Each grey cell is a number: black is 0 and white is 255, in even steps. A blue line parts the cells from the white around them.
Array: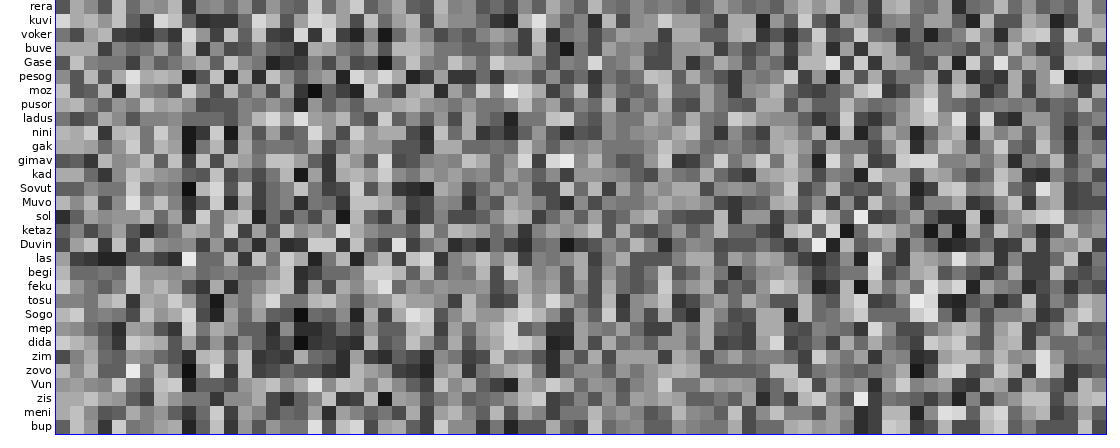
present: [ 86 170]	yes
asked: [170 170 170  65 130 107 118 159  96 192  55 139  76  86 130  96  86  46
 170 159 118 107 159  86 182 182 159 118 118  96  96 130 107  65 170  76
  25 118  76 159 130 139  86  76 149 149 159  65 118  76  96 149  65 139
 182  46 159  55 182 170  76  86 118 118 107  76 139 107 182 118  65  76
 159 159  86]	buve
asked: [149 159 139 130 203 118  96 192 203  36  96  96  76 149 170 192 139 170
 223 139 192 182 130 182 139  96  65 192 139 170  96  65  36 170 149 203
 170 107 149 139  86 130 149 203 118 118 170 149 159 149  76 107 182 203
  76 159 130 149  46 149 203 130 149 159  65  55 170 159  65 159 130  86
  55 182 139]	Vun
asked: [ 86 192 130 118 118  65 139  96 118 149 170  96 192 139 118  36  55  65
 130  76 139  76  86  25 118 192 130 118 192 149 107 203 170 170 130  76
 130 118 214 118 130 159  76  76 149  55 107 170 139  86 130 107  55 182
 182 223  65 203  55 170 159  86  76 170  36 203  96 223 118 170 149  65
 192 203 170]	Gase
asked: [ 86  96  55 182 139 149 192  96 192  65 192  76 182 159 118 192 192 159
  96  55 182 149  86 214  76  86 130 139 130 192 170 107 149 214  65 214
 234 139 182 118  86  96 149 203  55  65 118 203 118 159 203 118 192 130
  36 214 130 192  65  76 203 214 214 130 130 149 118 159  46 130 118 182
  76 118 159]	gimav

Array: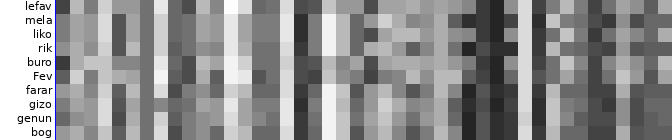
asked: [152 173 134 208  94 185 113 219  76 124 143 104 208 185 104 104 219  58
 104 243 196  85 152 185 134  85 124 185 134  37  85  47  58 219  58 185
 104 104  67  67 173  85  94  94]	farar
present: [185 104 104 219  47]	no
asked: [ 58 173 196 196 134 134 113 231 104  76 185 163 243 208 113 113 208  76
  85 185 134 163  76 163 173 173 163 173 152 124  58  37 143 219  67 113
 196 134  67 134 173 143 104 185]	buro
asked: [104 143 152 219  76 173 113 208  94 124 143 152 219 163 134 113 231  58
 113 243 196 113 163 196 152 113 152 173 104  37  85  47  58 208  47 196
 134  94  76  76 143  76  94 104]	genun
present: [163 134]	yes

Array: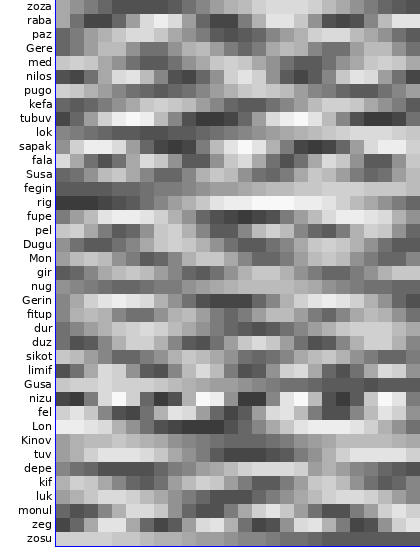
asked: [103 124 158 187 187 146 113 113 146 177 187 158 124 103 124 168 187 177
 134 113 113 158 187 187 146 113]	Gere
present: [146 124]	yes
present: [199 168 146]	yes

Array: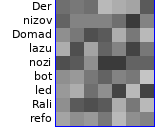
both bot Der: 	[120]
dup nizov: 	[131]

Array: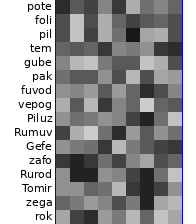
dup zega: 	[122]
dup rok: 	[165]
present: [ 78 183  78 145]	no

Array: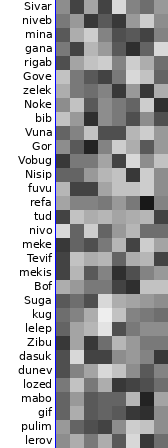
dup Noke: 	[141]
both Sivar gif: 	[141]
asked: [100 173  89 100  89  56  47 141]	gif
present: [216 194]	yes
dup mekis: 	[131]
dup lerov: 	[173]

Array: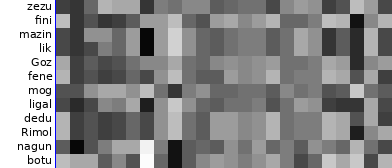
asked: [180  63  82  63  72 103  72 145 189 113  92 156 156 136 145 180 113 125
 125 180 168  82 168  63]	dedu
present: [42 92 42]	no

